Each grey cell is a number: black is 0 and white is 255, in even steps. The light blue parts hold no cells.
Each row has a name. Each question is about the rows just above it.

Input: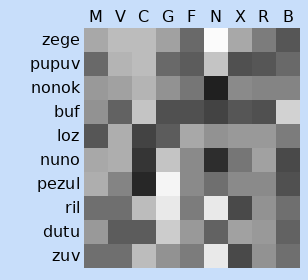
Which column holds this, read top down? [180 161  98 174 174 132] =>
V
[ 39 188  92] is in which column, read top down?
C
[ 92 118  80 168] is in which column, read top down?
F
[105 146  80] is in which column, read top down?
G
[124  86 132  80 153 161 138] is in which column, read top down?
R
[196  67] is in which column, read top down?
C

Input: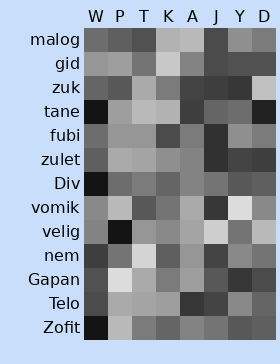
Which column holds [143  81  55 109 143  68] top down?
Y
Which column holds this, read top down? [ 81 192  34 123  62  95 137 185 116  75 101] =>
D
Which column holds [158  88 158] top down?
P
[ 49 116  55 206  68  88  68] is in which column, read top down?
J
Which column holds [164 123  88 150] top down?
T
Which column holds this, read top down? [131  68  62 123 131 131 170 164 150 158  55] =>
A

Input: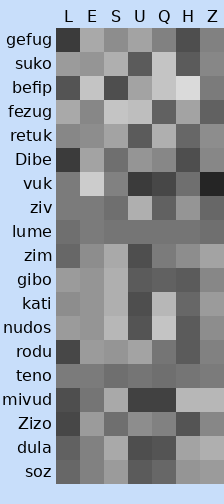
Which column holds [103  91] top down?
H
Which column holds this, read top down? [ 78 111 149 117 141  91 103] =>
H
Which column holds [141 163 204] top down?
E
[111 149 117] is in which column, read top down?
H
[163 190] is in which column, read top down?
U
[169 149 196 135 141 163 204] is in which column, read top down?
E
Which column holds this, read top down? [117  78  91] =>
U

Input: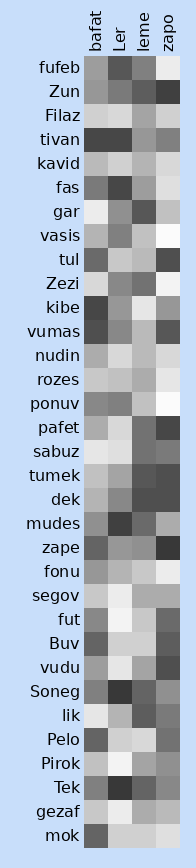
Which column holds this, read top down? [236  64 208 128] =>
zapo
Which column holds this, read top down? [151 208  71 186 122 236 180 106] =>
bafat
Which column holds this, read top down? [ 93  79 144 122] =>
zapo
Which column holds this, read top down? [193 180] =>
bafat
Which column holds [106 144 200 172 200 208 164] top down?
leme

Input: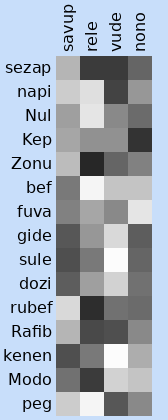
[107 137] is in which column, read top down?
nono
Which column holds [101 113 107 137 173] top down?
nono
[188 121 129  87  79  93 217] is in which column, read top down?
savup

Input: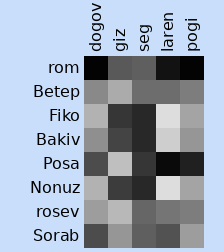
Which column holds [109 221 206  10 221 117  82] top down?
laren
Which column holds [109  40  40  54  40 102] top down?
seg
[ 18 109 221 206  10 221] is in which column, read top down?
laren
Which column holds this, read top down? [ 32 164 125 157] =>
pogi
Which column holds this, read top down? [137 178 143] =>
dogov

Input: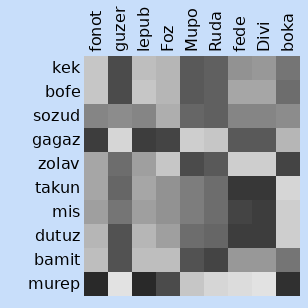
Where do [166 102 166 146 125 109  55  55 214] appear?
takun
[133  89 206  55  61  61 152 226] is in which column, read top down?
Divi
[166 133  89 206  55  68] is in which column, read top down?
fede
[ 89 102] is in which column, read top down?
Mupo
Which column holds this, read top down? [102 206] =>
Mupo
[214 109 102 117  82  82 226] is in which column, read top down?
guzer

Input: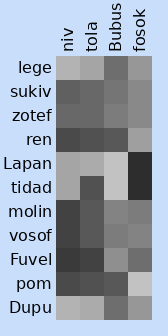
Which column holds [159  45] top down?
fosok
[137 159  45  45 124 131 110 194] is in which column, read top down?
fosok
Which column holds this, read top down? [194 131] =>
Bubus
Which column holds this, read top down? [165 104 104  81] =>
tola

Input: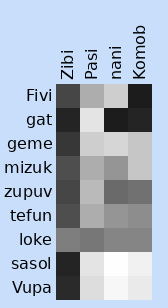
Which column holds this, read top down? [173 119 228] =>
Pasi
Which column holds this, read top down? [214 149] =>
nani
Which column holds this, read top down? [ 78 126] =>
Zibi

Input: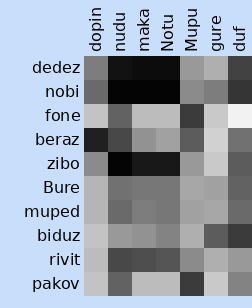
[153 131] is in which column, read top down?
duf
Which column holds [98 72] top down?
nudu
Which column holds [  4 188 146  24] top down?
maka
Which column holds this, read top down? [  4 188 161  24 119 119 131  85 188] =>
Notu
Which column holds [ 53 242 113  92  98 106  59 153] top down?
duf
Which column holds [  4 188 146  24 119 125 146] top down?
maka
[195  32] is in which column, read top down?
dopin

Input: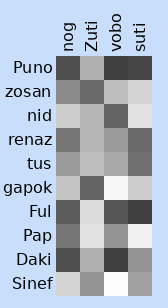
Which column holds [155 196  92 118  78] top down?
nog
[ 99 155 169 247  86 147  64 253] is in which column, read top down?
vobo
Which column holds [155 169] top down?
vobo
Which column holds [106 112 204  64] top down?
suti
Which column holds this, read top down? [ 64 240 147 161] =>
suti
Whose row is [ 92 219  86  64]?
Ful

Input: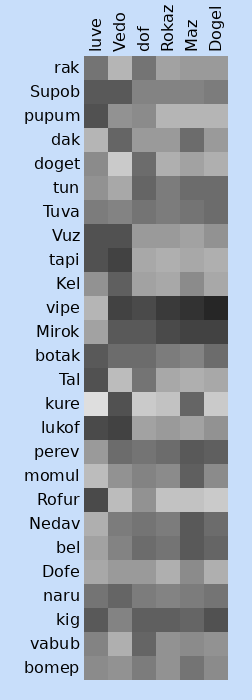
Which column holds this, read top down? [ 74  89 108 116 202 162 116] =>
dof
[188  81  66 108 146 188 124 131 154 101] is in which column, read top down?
Vedo
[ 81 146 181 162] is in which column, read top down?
luve
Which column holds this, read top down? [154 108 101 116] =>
dof
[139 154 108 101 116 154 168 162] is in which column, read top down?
dof
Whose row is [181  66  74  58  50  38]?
vipe

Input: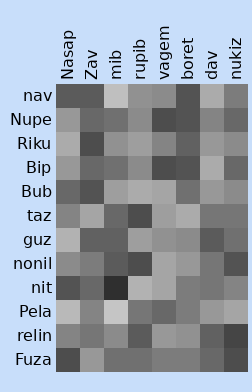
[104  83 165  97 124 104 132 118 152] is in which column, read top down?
Zav
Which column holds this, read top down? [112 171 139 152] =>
boret
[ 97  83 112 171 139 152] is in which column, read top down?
boret
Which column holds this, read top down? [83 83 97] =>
boret
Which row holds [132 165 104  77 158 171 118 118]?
taz

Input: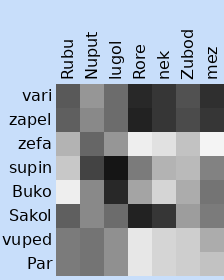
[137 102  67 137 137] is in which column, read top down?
Nuput
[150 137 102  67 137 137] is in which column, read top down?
Nuput
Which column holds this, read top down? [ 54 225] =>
nek

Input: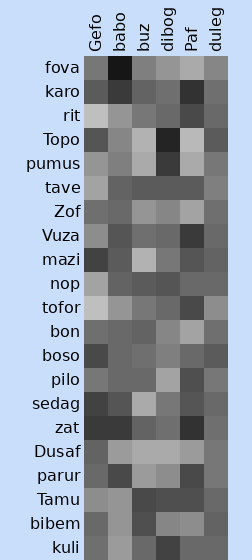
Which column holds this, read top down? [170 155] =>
buz
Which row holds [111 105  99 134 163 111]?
bon
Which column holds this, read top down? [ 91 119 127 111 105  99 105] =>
duleg

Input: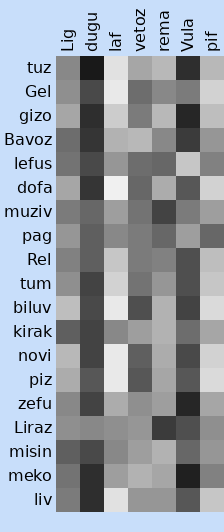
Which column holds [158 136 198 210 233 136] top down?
laf
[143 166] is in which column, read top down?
Lig

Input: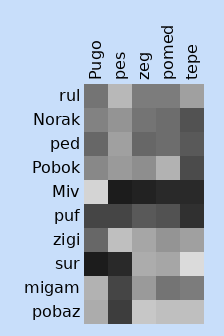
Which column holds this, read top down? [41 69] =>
pes
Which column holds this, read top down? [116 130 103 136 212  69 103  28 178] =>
Pugo
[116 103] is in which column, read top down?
zeg
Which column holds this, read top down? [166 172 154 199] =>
zeg
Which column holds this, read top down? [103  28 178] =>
Pugo
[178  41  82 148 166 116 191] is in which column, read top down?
pomed
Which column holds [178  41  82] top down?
pomed

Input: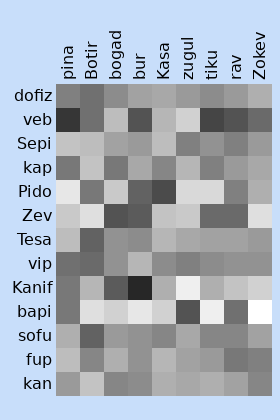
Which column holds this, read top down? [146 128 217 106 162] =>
tiku
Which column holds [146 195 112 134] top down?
rav

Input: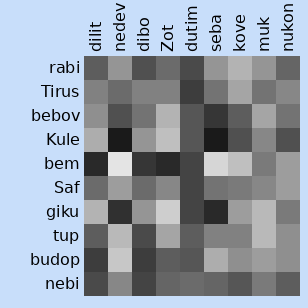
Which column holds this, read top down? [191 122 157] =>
kove
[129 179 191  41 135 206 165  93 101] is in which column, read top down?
Zot
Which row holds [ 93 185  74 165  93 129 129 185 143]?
tup

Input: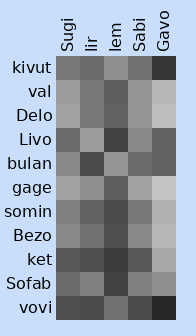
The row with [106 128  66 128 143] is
Sofab
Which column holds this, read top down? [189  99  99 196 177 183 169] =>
Gavo
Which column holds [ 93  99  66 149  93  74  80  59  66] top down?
lem
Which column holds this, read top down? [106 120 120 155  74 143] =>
lir
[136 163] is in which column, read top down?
Sugi
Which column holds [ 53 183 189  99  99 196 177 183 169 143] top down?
Gavo

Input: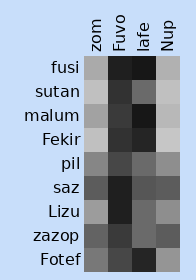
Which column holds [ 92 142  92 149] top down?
Nup
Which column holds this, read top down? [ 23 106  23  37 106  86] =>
lafe
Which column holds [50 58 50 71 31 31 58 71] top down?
Fuvo
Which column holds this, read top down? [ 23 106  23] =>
lafe
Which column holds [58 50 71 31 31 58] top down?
Fuvo
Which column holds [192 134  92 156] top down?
zom
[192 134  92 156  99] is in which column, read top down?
zom

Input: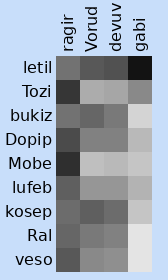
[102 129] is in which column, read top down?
Vorud
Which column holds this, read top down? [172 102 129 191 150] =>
Vorud
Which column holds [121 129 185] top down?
devuv

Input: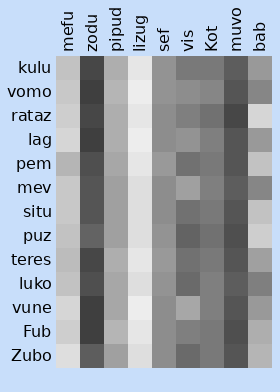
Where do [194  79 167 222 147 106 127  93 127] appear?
luko
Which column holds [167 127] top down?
vis
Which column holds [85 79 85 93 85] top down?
muvo

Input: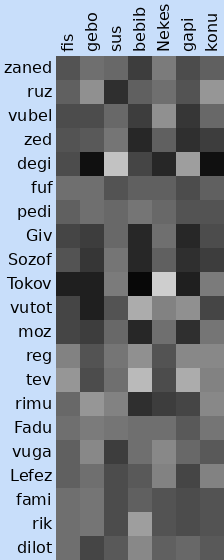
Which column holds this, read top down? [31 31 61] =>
gebo
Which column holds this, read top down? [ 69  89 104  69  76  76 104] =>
gapi
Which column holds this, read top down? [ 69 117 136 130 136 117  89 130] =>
konu
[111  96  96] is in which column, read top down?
fis
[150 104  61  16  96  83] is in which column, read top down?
konu
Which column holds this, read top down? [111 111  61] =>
gebo

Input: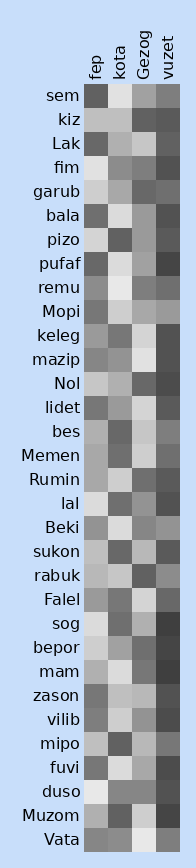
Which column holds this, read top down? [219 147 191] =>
fep
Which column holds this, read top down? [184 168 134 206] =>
Gezog
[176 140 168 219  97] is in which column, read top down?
kota
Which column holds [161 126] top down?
Gezog
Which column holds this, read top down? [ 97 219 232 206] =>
kota

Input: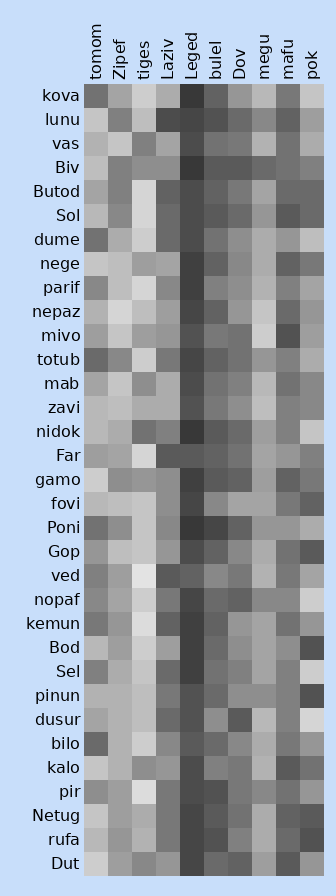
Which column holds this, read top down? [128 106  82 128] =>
mafu
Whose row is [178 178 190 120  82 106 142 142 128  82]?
pinun
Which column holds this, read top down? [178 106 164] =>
megu
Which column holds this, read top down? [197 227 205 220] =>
tiges
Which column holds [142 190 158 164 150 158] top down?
Zipef
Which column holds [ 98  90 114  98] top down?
bulel
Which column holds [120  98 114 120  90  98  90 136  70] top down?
bulel

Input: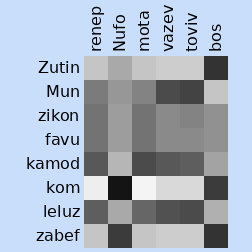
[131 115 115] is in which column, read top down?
mota
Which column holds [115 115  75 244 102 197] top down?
mota
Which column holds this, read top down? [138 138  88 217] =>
vazev
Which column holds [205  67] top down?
toviv
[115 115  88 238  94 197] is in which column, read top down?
renep
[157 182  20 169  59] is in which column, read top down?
Nufo

